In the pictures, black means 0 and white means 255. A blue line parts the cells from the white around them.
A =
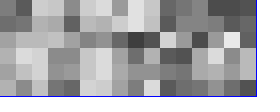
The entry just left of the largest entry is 154
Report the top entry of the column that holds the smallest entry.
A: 225
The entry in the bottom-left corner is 178
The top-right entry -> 82
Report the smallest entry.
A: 62
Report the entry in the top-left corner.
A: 125
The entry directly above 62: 225
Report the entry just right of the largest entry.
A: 97
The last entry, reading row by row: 82
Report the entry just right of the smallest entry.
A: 82
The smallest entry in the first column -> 110
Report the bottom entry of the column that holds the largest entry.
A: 110
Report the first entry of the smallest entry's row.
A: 162
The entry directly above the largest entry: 90
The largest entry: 233
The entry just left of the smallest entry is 103
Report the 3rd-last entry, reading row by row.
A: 146
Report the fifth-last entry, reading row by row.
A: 110
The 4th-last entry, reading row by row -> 117
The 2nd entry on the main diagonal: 117

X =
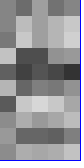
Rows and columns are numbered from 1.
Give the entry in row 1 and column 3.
159
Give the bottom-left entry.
140
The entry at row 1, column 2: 108
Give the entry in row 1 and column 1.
133
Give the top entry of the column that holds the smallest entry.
133
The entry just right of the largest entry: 200
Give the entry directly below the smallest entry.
146
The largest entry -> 215
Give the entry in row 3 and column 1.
120
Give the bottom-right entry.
194
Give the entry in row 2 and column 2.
188
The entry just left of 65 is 96
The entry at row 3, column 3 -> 159

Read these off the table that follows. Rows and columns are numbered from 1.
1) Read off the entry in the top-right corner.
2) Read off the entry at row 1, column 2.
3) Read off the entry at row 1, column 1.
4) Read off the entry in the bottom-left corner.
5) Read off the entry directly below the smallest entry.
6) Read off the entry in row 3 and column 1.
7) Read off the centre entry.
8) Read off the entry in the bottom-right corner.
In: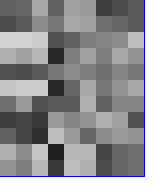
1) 89
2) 103
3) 97
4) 147
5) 56
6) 212
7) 103
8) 111

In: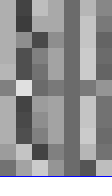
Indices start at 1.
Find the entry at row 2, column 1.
175
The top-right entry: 135
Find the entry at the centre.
121
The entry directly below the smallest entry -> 142
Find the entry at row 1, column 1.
175
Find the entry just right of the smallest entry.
169
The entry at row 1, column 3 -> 190
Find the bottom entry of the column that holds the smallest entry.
163
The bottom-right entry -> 190
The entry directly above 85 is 182
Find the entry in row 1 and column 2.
67
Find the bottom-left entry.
114
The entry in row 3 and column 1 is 175
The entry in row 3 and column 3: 73
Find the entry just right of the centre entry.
107
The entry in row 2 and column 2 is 60
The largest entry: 224

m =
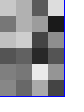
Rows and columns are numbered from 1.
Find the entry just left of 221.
90
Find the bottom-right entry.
68
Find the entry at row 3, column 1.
192
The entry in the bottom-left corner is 135
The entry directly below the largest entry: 170
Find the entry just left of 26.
156
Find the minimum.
26

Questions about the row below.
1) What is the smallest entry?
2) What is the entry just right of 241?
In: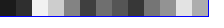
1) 27
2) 205

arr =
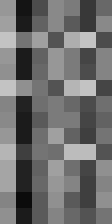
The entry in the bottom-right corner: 116
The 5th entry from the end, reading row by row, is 90
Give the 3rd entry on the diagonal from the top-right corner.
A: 173
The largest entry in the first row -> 151
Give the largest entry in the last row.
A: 143
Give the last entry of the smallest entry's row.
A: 143
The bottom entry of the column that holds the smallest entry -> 26
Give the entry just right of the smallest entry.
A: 90
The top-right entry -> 104
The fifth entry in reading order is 123
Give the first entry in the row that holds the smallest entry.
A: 131
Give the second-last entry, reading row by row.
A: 83
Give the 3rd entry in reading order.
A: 76
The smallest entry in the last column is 69
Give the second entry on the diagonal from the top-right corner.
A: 56
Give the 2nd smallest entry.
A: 19

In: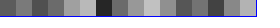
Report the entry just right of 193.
144
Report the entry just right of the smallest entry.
107

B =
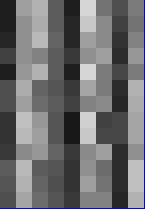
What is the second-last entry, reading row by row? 38
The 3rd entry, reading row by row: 178
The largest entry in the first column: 92
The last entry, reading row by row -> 178
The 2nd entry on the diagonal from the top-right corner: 65
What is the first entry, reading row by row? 30
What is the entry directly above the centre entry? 57
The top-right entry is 123
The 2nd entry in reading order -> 159
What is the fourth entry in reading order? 92
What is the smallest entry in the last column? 115
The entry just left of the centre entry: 92
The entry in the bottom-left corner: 79
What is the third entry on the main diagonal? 185
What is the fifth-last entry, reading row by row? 57
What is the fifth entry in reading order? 30
